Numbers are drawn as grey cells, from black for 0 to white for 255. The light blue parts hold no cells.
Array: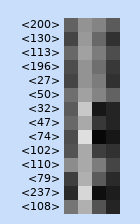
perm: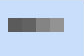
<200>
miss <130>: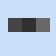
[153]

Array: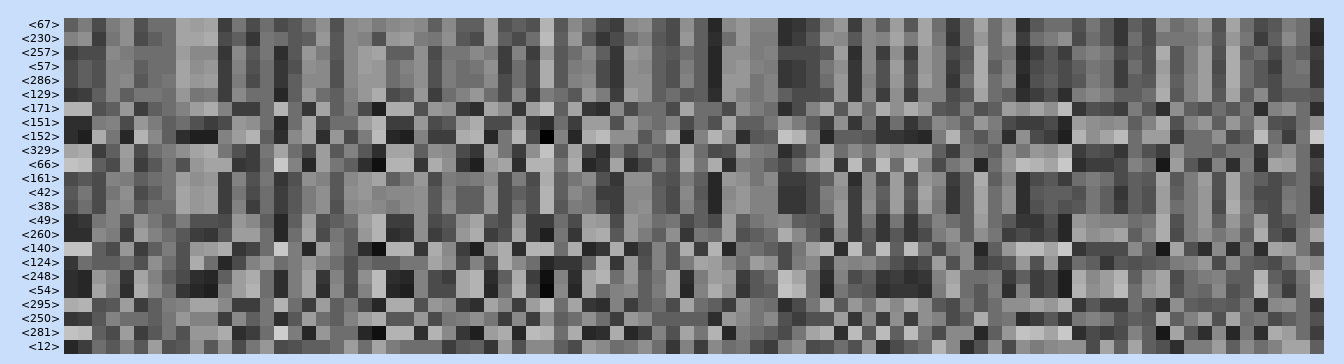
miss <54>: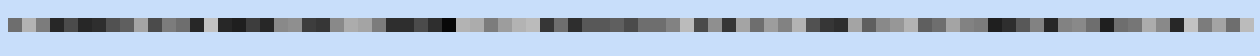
[103]
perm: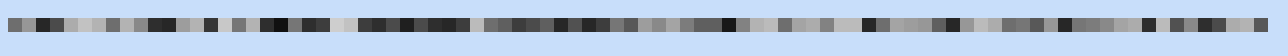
<281>
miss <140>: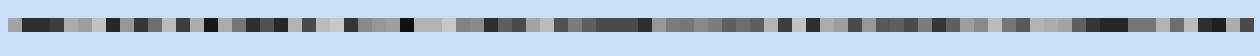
[68]
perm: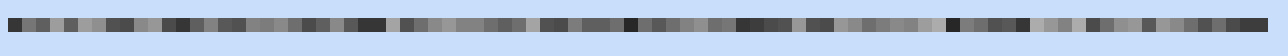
<286>
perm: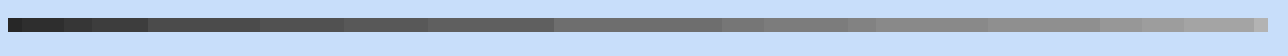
<67>
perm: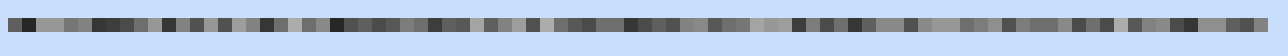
<286>
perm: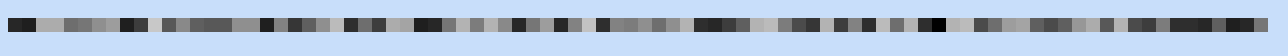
<152>

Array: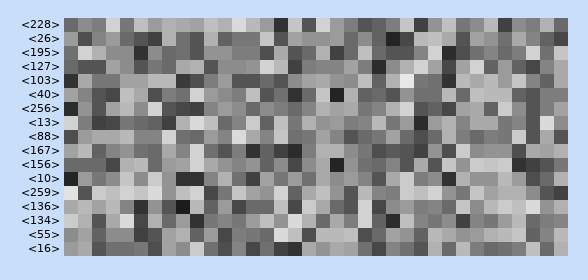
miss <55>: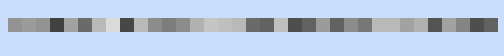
[169]
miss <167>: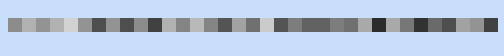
[90]
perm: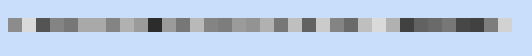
<13>
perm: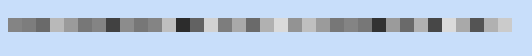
<134>
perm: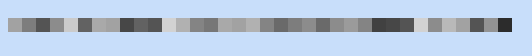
<256>
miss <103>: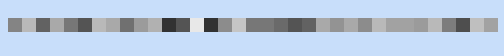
[58]

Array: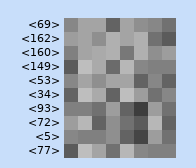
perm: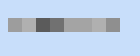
<162>
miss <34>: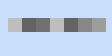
[170]
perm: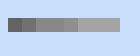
<69>
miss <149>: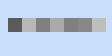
[107]
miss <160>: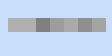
[120]

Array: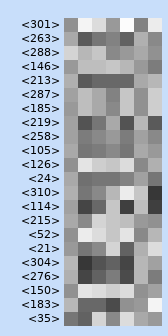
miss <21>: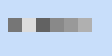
[212]
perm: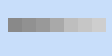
<185>
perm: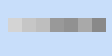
<215>
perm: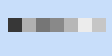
<310>
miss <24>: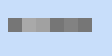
[112]
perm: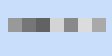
<35>
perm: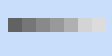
<21>

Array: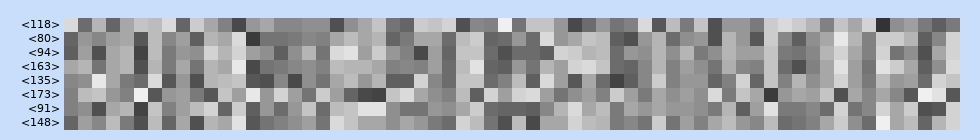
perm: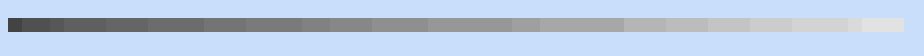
<91>
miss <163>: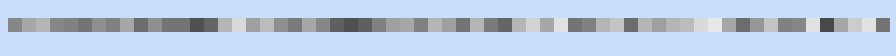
[175]

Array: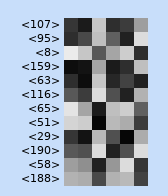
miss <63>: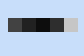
[39]
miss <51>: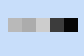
[212]

